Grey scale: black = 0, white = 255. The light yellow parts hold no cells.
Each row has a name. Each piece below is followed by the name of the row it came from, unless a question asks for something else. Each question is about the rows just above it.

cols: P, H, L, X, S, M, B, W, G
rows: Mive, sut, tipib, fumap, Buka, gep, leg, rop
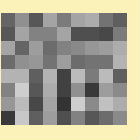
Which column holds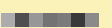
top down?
B
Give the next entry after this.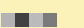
[187]
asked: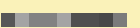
sut
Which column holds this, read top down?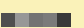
B
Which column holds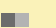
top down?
P

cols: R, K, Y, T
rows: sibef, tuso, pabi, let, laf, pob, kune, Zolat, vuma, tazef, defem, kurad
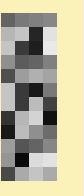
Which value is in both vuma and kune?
[188]
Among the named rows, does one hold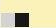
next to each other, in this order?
no

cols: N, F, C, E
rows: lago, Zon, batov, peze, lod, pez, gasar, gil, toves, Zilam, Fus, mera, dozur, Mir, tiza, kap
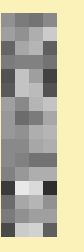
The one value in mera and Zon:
[174]
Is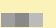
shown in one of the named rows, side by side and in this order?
no

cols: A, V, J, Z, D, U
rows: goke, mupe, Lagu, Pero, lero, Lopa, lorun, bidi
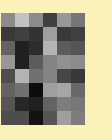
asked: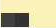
mupe
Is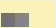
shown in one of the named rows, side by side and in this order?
yes
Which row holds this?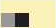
Pero

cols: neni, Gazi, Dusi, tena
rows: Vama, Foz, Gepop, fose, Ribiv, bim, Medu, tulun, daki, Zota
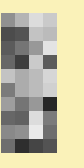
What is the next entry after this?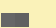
[220]
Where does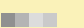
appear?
Vama
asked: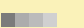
bim
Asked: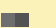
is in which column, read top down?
tena
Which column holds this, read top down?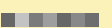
neni

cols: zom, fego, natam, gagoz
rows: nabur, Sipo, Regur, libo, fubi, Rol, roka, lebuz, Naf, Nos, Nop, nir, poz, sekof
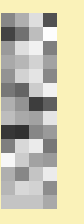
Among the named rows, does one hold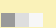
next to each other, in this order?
no
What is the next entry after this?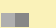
[196]
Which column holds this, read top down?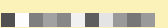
gagoz

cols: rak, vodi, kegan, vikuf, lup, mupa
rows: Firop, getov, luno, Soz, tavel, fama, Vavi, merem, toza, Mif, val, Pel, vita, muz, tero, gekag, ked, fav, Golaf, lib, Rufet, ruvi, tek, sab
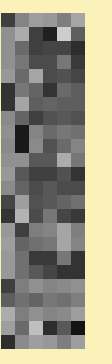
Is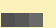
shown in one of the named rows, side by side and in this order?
no
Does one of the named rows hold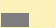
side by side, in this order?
no
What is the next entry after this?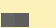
[94]
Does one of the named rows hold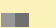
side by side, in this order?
yes
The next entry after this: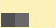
[132]
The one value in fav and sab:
[152]
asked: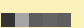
Vavi

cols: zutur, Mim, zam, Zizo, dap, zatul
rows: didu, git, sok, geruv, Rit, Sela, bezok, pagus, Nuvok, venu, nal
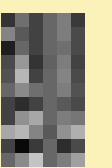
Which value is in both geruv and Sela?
[125]
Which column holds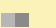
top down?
Mim
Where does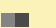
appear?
Rit
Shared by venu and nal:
[103]

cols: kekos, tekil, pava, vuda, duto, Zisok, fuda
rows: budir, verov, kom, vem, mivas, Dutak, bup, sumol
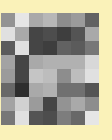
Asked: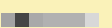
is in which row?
vem
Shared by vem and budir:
[169]
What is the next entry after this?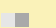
[183]
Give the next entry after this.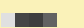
[91]
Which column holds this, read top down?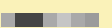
pava
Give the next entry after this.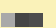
[62]
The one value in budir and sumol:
[230]

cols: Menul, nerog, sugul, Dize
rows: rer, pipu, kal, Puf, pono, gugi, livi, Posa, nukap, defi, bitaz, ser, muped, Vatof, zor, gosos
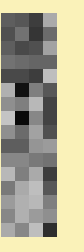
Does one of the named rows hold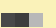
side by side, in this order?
no
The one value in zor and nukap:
[143]
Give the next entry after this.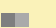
[61]
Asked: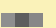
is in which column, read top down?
Menul

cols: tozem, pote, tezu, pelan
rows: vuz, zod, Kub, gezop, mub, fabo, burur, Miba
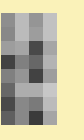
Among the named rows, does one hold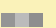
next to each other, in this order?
no
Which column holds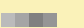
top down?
pote
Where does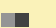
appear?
mub
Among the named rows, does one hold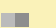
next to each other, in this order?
no
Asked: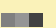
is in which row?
mub
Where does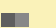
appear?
Miba

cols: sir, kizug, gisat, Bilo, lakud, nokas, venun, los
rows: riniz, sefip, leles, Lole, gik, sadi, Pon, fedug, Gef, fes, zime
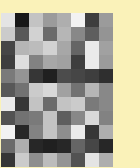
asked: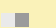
Lole
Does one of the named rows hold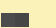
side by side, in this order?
yes
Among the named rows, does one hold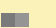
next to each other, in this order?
yes
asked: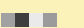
Lole
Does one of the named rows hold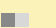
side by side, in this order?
yes

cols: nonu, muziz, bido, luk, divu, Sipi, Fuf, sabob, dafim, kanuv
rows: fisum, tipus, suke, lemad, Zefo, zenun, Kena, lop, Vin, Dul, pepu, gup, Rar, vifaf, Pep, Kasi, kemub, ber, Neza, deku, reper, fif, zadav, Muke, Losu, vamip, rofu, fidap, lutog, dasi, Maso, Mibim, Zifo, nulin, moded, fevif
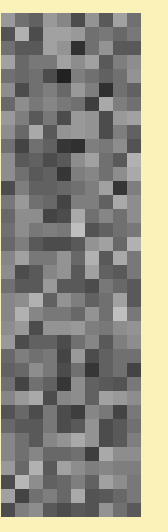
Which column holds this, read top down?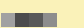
muziz
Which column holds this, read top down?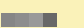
nonu
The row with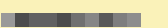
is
Muke

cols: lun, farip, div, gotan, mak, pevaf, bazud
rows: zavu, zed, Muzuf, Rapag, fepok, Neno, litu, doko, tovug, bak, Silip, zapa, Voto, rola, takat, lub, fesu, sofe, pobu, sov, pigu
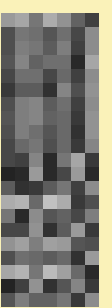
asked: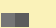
Muzuf
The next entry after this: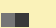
[140]
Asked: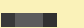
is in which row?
Neno

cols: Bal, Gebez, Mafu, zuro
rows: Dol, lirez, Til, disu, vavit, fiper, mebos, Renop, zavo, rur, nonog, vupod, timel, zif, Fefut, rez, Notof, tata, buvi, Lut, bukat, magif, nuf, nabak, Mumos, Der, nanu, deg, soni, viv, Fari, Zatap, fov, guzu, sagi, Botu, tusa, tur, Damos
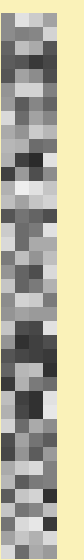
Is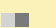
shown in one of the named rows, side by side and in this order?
no
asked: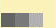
Lut
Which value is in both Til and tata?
[190]
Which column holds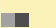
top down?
Gebez

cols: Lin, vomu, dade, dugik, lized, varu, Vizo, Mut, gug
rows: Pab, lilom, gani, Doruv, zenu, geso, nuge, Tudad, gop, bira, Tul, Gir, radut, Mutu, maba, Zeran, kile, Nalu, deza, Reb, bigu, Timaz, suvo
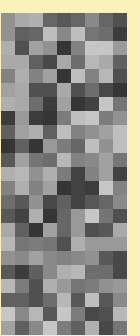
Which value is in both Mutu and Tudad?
[145]
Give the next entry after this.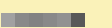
[72]
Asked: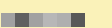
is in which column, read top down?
vomu
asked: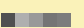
Reb
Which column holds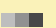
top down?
dugik

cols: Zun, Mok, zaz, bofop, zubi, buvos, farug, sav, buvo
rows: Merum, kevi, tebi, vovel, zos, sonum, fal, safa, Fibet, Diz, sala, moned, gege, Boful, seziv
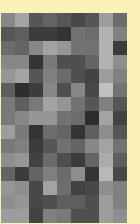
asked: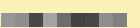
gege
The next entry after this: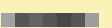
[108]

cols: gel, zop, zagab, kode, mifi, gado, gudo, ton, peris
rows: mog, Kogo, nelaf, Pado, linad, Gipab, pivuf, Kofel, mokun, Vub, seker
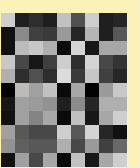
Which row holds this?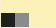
pivuf
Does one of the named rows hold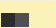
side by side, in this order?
yes

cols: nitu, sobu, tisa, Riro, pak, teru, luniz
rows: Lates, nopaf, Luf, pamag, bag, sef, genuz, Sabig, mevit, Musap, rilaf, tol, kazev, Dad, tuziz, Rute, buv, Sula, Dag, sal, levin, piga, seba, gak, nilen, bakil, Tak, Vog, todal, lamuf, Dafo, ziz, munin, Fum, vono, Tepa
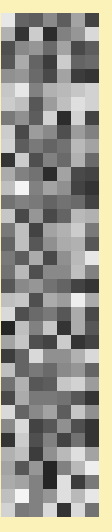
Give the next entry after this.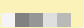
[231]
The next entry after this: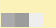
[171]
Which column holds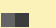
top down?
teru
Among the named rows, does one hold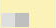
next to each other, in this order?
no

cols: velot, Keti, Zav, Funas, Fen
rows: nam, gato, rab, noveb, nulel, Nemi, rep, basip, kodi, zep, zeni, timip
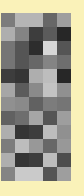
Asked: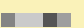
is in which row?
timip
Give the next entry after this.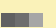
[85]
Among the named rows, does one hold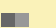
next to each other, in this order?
yes
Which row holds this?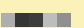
kodi
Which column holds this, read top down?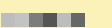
Funas
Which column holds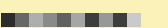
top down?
Zav

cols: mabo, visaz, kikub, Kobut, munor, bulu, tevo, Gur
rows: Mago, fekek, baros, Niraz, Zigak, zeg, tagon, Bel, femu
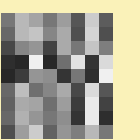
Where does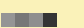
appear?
Bel
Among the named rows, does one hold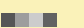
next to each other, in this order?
no
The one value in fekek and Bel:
[104]

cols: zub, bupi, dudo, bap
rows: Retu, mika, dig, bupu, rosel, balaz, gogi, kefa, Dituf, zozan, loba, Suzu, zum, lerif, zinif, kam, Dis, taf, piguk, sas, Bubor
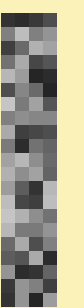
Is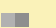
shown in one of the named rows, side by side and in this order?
yes
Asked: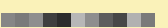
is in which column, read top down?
bupi
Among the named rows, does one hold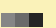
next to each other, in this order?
yes

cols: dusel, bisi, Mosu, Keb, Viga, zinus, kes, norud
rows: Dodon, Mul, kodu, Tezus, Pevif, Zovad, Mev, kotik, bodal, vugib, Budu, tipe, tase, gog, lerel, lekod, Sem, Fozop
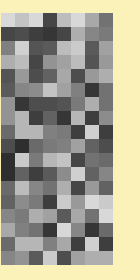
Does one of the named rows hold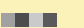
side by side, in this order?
no
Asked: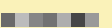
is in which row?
tase

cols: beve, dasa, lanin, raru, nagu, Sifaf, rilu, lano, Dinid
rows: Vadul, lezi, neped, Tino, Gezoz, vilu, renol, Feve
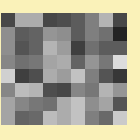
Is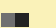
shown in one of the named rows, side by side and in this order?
yes
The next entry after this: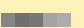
[99]

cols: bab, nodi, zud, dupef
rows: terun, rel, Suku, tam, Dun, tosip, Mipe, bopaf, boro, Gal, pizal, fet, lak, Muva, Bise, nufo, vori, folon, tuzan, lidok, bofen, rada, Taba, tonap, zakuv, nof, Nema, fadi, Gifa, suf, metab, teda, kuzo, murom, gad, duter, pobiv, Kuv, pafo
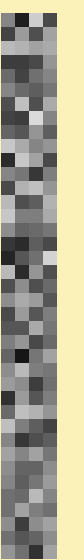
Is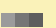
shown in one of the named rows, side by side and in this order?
no
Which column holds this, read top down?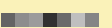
bab

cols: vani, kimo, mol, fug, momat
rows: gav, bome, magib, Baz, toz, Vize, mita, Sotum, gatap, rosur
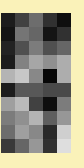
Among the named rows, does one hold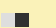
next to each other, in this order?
no
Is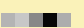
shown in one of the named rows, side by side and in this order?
yes
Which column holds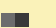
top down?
vani
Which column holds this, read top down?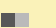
kimo

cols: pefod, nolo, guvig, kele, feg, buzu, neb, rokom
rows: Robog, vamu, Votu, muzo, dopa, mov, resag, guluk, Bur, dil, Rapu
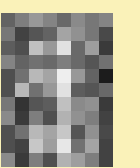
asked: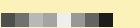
dopa
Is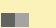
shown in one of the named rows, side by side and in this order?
yes
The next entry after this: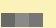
[132]
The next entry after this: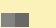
[138]
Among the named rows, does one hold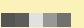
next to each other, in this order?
no

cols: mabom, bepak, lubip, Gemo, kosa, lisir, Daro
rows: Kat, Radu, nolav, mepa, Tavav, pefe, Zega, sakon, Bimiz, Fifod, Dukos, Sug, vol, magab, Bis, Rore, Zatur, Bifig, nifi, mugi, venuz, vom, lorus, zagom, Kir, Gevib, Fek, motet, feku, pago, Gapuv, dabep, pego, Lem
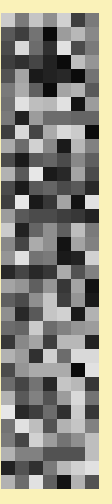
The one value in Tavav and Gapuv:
[115]
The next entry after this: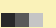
[209]
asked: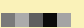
pefe

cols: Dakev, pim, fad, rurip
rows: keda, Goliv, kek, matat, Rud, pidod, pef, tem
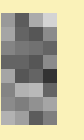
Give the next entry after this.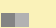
[185]
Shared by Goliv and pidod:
[100]
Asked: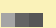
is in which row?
Goliv

